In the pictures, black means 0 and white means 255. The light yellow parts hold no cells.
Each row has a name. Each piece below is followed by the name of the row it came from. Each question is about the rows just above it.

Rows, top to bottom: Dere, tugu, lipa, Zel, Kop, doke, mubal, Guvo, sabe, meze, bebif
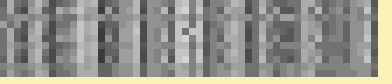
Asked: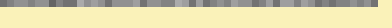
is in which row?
lipa
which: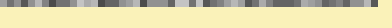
Zel
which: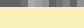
Zel
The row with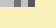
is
Zel
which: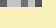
Zel
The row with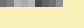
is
Dere

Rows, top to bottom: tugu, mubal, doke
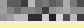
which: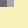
tugu
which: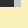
doke
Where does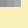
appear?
mubal
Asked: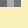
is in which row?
tugu
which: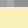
mubal

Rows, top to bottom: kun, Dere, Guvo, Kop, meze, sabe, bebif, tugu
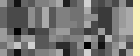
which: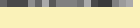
Kop
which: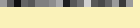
tugu

